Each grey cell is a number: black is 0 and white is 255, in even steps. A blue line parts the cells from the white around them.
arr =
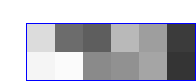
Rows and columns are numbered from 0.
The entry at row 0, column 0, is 220
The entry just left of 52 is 165
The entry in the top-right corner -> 59
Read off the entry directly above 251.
108

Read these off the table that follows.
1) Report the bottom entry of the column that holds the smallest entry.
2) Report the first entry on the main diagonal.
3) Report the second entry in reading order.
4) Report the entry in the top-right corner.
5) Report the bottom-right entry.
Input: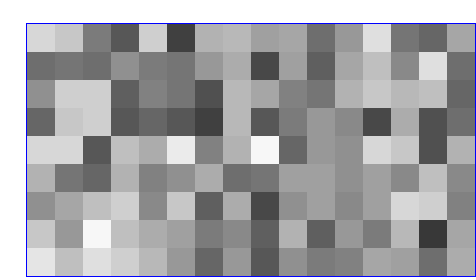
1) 110
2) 215
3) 199
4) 166
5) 172

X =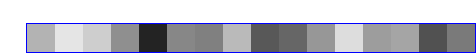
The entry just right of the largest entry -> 206
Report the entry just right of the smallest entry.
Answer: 135
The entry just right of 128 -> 186

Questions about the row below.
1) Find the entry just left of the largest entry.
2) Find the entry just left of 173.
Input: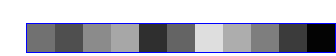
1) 100
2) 222

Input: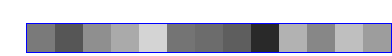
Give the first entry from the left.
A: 122
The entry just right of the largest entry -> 116
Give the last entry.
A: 157
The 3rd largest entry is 178

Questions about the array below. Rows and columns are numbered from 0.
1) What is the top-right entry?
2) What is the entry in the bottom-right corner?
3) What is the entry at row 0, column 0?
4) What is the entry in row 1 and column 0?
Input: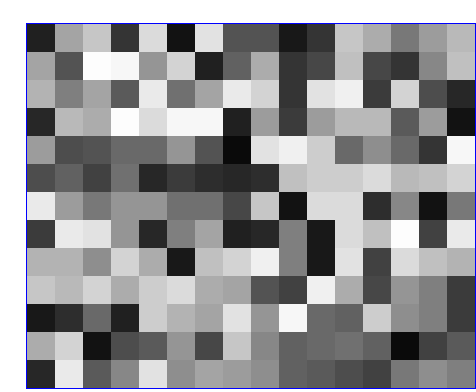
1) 185
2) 127
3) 32
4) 164

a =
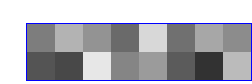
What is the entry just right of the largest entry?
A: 133
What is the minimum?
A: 50
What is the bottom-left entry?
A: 84
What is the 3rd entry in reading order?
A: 147
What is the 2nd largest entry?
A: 216

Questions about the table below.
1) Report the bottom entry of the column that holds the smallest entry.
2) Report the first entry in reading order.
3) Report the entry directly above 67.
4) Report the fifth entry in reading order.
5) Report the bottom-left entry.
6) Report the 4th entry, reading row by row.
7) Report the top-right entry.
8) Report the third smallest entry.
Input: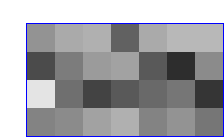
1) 147
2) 147
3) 155
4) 170
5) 131
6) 97
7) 184
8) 67

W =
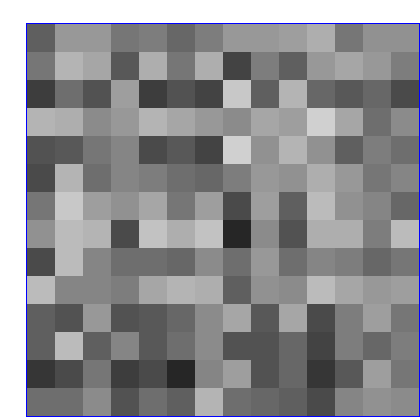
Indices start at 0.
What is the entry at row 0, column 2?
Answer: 152
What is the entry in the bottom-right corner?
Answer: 139
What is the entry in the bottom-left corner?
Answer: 110
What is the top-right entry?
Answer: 145
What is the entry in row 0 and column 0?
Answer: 95
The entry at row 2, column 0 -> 61
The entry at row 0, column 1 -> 152
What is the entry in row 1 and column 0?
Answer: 118
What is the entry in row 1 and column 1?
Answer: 180
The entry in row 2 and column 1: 110

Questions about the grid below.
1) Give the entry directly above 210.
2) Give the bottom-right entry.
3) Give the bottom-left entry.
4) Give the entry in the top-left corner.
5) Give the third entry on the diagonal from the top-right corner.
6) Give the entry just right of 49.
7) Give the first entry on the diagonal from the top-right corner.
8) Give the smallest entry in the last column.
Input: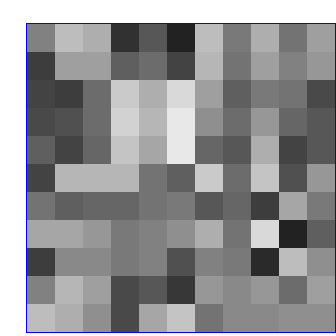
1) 202
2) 143
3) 189
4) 129
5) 121
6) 87
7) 159
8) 73

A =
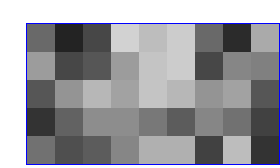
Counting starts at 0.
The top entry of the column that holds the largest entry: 210
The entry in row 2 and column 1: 148
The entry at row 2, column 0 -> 86
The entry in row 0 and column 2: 71
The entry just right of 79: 92
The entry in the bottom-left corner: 113
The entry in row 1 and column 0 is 156
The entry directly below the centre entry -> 120
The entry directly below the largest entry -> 156
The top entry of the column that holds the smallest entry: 35
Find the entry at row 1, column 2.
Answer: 86
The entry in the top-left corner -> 105

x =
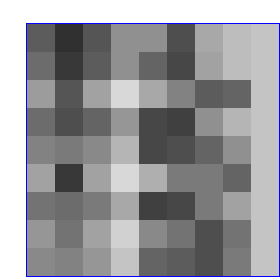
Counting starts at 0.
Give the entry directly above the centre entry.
71
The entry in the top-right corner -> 196
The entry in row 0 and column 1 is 48
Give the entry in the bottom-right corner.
196
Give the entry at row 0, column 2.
85
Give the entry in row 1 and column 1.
56
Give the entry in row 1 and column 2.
92
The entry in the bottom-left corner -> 137
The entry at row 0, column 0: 92
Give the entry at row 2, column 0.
156
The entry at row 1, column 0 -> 108
